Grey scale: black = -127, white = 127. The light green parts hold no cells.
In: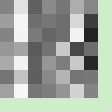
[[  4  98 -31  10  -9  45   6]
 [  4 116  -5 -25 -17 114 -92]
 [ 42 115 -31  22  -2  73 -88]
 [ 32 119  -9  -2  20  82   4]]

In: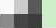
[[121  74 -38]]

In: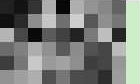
[[ -94 -108  -76   45 -119   47   19    6  -29]
 [  52  -55 -117  -36  -62  -93   -6   62  -90]
 [ -66   -8   72   26   34   14  -65  -58   23]]

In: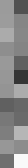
[[ 27 -46]
 [ 43   7]
 [ 25 -31]
 [ 20  44]
 [ -7 -21]
 [ 23  12]]

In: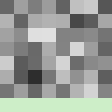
[[-24  31  -2  28 -29  64  73 -41]
 [ 34  13  95  96   2   3  10 -11]
 [ 76 -36 -21  36  84 -19   9  17]
 [-10  30 -25  40 -10  51  83   4]]

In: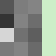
[[-41  -2   4]
 [ 86 -14 -33]]

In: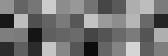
[[  19  -27   -9   76   12   24  -12  -57  -38   46   61   -4]
 [  -1   -4 -106  -32  -26  -20  -58  -43  -22   -4  -43   47]]

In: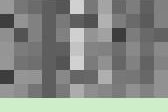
[[ 25  -9 -20 -33 -41  81  -7  36 -23  -2 -31   0]
 [ 15 -44   1 -33   0  80  20  33 -66  -3 -22 -29]
 [ 23 -12 -16 -33 -43  81  -4  17 -25   1 -28   3]
 [ 22  13 -11 -33  -6  44  14   6  -4  16   1  17]]
